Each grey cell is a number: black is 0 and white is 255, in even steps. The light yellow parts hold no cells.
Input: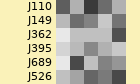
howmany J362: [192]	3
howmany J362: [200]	0
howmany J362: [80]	1
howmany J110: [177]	2
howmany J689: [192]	1

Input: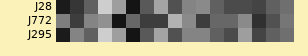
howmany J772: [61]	4
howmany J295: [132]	3
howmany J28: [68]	1
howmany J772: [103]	3

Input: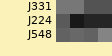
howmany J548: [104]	1
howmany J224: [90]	1
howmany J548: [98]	2
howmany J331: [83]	2

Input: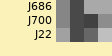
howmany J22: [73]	1
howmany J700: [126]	0
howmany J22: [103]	1
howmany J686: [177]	0

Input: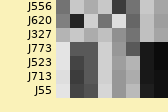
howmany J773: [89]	3
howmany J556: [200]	3

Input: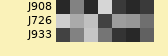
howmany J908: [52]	0
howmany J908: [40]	3

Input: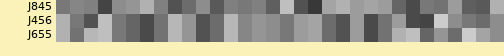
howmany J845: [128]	4
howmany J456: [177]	1

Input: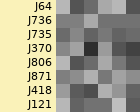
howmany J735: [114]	0
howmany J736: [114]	3

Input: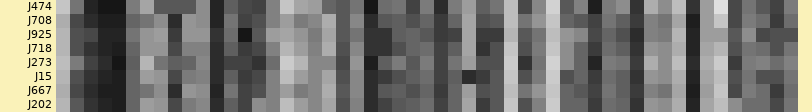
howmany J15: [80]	8
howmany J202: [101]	5

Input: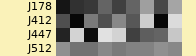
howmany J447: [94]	1
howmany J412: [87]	1
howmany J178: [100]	2

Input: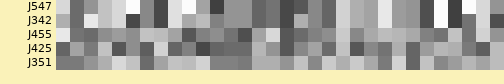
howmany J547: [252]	4
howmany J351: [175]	4
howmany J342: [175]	3
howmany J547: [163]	2
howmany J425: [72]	1
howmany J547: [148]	5

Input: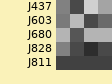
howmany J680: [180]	3
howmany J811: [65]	4
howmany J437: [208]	1
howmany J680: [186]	0
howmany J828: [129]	1

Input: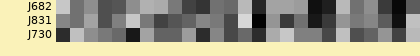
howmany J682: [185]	2
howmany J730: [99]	3

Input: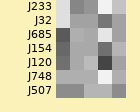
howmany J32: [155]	0
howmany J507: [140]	3
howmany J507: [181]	2
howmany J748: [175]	4
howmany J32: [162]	3
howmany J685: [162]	1
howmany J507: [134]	0

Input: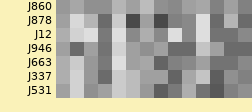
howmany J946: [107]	5
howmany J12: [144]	0
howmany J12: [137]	4
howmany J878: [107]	3

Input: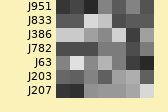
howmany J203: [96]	3
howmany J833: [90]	4
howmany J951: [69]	1
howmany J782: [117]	0
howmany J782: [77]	4

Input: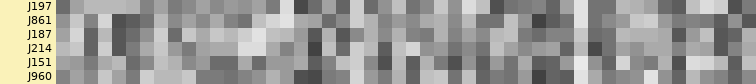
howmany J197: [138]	3
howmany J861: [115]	6
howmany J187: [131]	4
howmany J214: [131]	3
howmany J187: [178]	7

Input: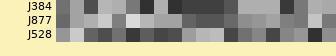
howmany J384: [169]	1
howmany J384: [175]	6
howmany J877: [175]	1
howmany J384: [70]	0
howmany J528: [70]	3
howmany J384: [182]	1
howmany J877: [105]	2

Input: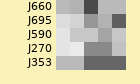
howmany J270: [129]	0
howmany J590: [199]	3
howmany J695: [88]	0
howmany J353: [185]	2
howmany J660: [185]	3
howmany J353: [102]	3

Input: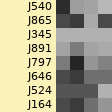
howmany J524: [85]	3
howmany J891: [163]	2
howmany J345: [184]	0
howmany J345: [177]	4

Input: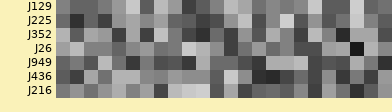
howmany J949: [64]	0
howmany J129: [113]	2
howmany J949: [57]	3
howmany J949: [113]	1
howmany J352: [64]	4
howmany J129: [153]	2
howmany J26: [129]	3

